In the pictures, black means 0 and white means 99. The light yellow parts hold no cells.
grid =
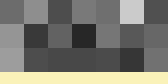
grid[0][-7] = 42
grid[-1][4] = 29
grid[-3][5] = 79
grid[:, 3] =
[47, 15, 28]
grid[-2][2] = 38
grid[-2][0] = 58

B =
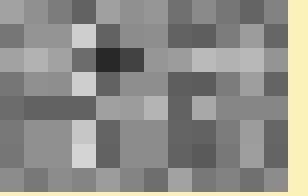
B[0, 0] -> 63
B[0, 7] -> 44
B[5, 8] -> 38
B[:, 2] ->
[48, 57, 63, 55, 38, 56, 56, 54]
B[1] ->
[46, 57, 57, 80, 38, 54, 55, 38, 37, 48, 60, 40]
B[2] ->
[63, 69, 63, 42, 16, 26, 58, 60, 72, 69, 71, 57]
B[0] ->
[63, 56, 48, 38, 62, 56, 58, 44, 53, 46, 39, 50]
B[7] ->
[54, 47, 54, 51, 60, 51, 43, 63, 47, 50, 44, 54]
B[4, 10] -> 52
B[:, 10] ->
[39, 60, 71, 61, 52, 60, 61, 44]
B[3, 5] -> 55
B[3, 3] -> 80
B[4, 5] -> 60
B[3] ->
[46, 56, 55, 80, 38, 55, 55, 37, 36, 48, 61, 39]
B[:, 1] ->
[56, 57, 69, 56, 38, 56, 56, 47]
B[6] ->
[46, 56, 56, 82, 38, 54, 54, 38, 35, 47, 61, 39]
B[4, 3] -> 38
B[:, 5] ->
[56, 54, 26, 55, 60, 54, 54, 51]

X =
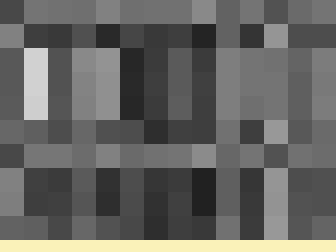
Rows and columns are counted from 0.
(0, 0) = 28
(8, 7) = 25
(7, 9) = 37
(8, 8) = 13
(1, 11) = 58
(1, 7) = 24
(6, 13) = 42
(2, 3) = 53
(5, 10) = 24
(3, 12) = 37
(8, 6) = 19
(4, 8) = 24
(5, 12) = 34
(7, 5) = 30
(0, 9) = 38
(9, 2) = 28
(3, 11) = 45
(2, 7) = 35
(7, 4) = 19
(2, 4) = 57
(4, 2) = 33
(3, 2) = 32
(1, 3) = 31
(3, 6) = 24
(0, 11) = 32
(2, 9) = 49
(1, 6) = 22
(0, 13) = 45
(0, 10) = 45
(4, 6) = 23
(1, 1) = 24

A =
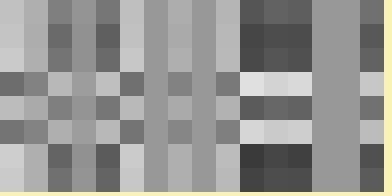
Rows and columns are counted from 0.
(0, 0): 75
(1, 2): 41
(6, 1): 68
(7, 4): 39
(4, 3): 57
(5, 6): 59
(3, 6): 59
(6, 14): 59
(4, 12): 38
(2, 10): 28
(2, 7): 68
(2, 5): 77
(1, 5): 75
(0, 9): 70
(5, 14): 59
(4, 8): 59
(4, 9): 69
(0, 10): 33
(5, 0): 45
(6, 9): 73
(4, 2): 49
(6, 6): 59
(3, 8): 59
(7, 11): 30
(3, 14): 59
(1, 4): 37
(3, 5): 43
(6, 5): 79
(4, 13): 59
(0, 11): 38
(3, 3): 61
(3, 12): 84
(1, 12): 29
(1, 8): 59

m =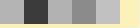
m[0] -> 70
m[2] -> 69
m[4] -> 75

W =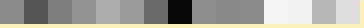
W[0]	54
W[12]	94
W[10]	54
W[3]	57

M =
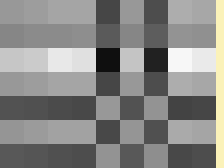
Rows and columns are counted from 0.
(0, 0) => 59
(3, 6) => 30
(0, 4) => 27
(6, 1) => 33
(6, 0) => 34
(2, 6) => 13
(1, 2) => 54
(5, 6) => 31
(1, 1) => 54
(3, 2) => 64
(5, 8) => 64
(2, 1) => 79
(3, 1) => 61
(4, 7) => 26
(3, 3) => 64
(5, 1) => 60
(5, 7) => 66
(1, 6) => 36
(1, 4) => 35

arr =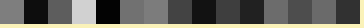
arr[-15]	49
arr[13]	41
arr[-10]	44
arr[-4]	42
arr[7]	26
